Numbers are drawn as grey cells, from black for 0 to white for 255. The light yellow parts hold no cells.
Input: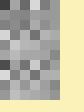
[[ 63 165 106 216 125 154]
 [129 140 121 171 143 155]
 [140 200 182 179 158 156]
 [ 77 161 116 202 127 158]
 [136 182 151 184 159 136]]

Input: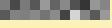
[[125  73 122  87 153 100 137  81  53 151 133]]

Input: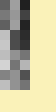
[[ 97 159  32]
 [ 96 159  35]
 [199  76  51]
 [211 117 181]
 [190 146 116]]

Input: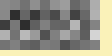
[[139 133 114 143 113 146 157 103 120 173]
 [ 61 120  45  96 128 101  99 181  90 131]
 [115 128 103  95 125 120  82 103 116 128]]

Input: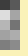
[[ 61  89]
 [182 116]
 [126 139]]

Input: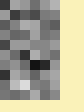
[[ 56 164 151 111 152 179]
 [ 91 130 172 165 109  94]
 [ 70 154 154 134 135 154]
 [126 145 108  19  40 150]
 [113 187 219 129 121 160]]
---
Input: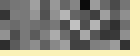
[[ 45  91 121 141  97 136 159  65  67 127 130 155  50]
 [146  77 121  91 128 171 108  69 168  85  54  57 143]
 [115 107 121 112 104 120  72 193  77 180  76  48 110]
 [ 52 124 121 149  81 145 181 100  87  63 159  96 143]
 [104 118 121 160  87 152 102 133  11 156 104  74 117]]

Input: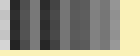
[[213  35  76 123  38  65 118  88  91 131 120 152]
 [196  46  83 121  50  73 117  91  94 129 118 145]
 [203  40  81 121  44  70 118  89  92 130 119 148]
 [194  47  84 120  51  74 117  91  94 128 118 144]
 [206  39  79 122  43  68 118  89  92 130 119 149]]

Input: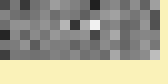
[[ 62 120 117 113 115 129 121 137 113 123 108 167 121 130 140 189]
 [120 124 146  92 136 125 127 100 123 107 139 124 102 123 152 119]
 [ 37 137 100 138 118 151 137 141 146  70 134 168 105 130 134 131]
 [110 145 147 131 147 126 181  52 172 241 123 134 101 108 149  81]
 [132 112 103 118 137 110 128 121  96 125 151 161 133 118 138  84]
 [ 74 119  56 112 126 157 141 129 113  32 124 136 106 141  99 159]]

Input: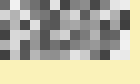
[[ 64 196  88 182 146 143 166 226 203 120  68 236 233]
 [177 217  84 150  84 114  88 128 143 152 121 139 241]
 [ 66 216 211 152  82 186 210  96 123 179  94 100 239]
 [108 184  73 223  92  87 159 167 143 154  69 163  63]
 [212 179 228 133 119  84 175 214  92 178 226 178  69]
 [108 241 140 112  81 226  68 129 141  72 131 228 236]]

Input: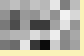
[[119 107 229  54  11 204 136 161]
 [167 181 180 219 187 237 138 168]
 [121  76 158  58  58 162 226 149]
 [146  90 153 146 190 145 242 215]
 [175 191 169 194 184 230 126 188]]

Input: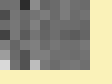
[[217 112  82 189 120 108 116 119 111]
 [157 106  83 126 126 112 112 109 114]
 [126 102 121 127 108 118 111 111 119]
 [ 66 120  91 116 101 110  98  92 101]
 [108 119 103 128  98 111 109 108 103]
 [ 76 117 106 116 124 107 124 108 114]
 [111 113  44 140 101 107 123 111 107]]
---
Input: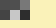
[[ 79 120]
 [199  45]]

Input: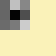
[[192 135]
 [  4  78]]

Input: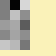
[[  4 215]
 [193 142]]

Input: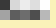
[[216 236]
 [ 94 109]]

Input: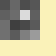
[[103  77]
 [108 219]]

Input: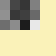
[[70 54]
 [56 63]]

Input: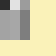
[[226 156]
 [167 126]]

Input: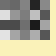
[[104 131]
 [150 125]]
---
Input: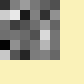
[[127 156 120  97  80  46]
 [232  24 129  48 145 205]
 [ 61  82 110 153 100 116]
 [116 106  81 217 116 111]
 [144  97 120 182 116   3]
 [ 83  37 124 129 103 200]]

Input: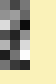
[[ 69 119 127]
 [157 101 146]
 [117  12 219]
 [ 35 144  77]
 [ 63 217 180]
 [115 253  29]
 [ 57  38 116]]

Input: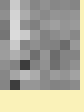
[[202 157 134 145 135 138 133 134]
 [211 172 147 138 148 145 149 143]
 [216 142 128 151 159 149 154 122]
 [219 202 155 130 140 148 136 117]
 [201 133 143 131 129 108 152 155]
 [175 156 111 149 108 132 132 157]
 [131  60 130 145 111 131 144 143]
 [165 187 171 137 155 148 162 135]
 [ 61 150 150 139 131 133 139 133]]

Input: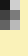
[[207  21]
 [123  65]
 [185  99]]

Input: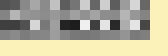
[[ 89 137 167 139 193  93 117 205 102 206  93 156 214 103  82]
 [181 149 146 140 152 138 160 145 163 141 139 181 151 132 132]
 [ 63  81 214 120 159  35  29 239  63 228  41 173 228  71  63]
 [138 124 133 134 157 132 120 119 122 131 133 148 122 127 130]]

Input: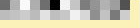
[[178 249 174 110   1 242 197 125 148 178 158  82 109]
 [194 203 187 226 191 199 241 215 143 194 122 205 188]]

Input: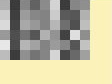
[[ 59 134  98 139 211  60 134 143 176]
 [ 63 156 135 131 203  90  87 177 203]
 [ 68 168 152 131 182 111  80 190 218]
 [ 79 116  86 177 147  66 222 142 153]
 [ 75 181 162 131 155 135  86 194 231]
 [ 60 144 116 133 213  72 105 160 188]]
